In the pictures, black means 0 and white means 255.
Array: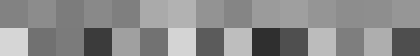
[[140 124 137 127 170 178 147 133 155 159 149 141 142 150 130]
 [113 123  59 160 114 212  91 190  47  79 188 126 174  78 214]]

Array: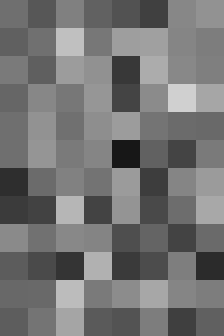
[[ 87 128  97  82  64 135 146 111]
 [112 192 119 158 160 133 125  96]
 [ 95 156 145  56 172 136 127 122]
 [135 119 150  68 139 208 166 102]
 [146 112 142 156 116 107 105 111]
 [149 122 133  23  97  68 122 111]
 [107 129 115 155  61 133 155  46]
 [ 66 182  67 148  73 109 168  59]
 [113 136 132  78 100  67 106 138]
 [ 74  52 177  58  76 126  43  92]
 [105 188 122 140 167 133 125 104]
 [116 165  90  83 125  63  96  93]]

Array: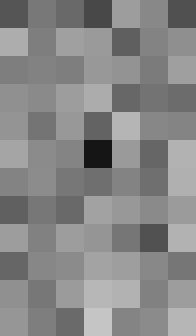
[[120 105  72 157 136  80  85]
 [126 160 154  95 131 143 173]
 [130 126 152 147 123 159 126]
 [138 157 172 103 115 108 144]
 [116 152  99 181 135 132 148]
 [139 132  21 154 102 178 165]
 [140 119 111 131 111 176 131]
 [119 105 162 152 138 155  96]
 [129 157 149 118  81 178 157]
 [135 139 163 158 136 118 102]
 [119 155 183 178 129 157 144]
 [126 106 197 132 139 182 150]]

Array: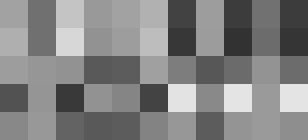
[[112 196 153 162 177  66 157  60 113  60 162]
 [112 215 146 157 189  55 156  50 108  53 175]
 [150 146  89  92 160 125  87 107 147 108 157]
 [149  57 146 133  67 227 137 228 154 228  82]
 [152  99  89  92 131 151  92 148 154 142 136]]

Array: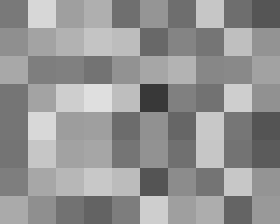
[[215 159 175 111 149 110 198 110  85 121]
 [163 178 196 189 104 132 117 191 147 143]
 [126 128 115 146 166 179 135 137 162 168]
 [163 206 223 190  56 128 114 206 145 117]
 [216 157 159 108 145 102 200 118  84 117]
 [198 162 166 117 146 112 198 115  91 116]
 [167 183 200 188  84 140 116 199 148 126]
 [143 114  99 125 206 159 173 100 153 170]]

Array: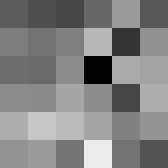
[[ 79  70 104 156  88  92]
 [115 128 183  52 144 125]
 [105 139   3 170 163 108]
 [138 164 140  70 174 139]
 [197 186 165 129 149 174]
 [154 115 235 114  83 147]]

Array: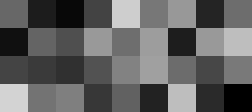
[[ 28   8  67 206 119 152  36 109 103]
 [100  79 153 110 157  29 153 190  16]
 [ 58  48  82 130 160 108  71 121  68]
 [115 127  55  97  34 190  42   0 211]]
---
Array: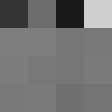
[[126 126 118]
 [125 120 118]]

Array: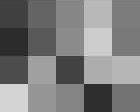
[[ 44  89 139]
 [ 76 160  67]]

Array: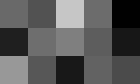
[[ 31 110 127]
 [152  87  24]]

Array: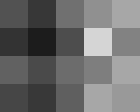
[[ 51  28  77]
 [ 97  74 108]]

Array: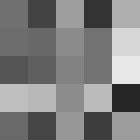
[[108 104 139]
 [ 84  95 130]]

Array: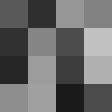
[[ 49 133  76]
 [ 38 156  60]]

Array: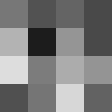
[[179  28 149]
 [221 124 172]]
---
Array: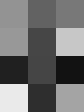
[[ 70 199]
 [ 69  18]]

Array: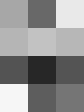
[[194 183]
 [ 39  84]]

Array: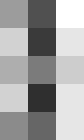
[[ 58 230]
 [123 205]]

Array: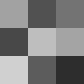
[[190 164]
 [ 92  45]]

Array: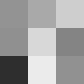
[[216 132]
 [235 145]]

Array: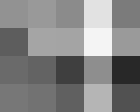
[[165 164]
 [ 99  63]]
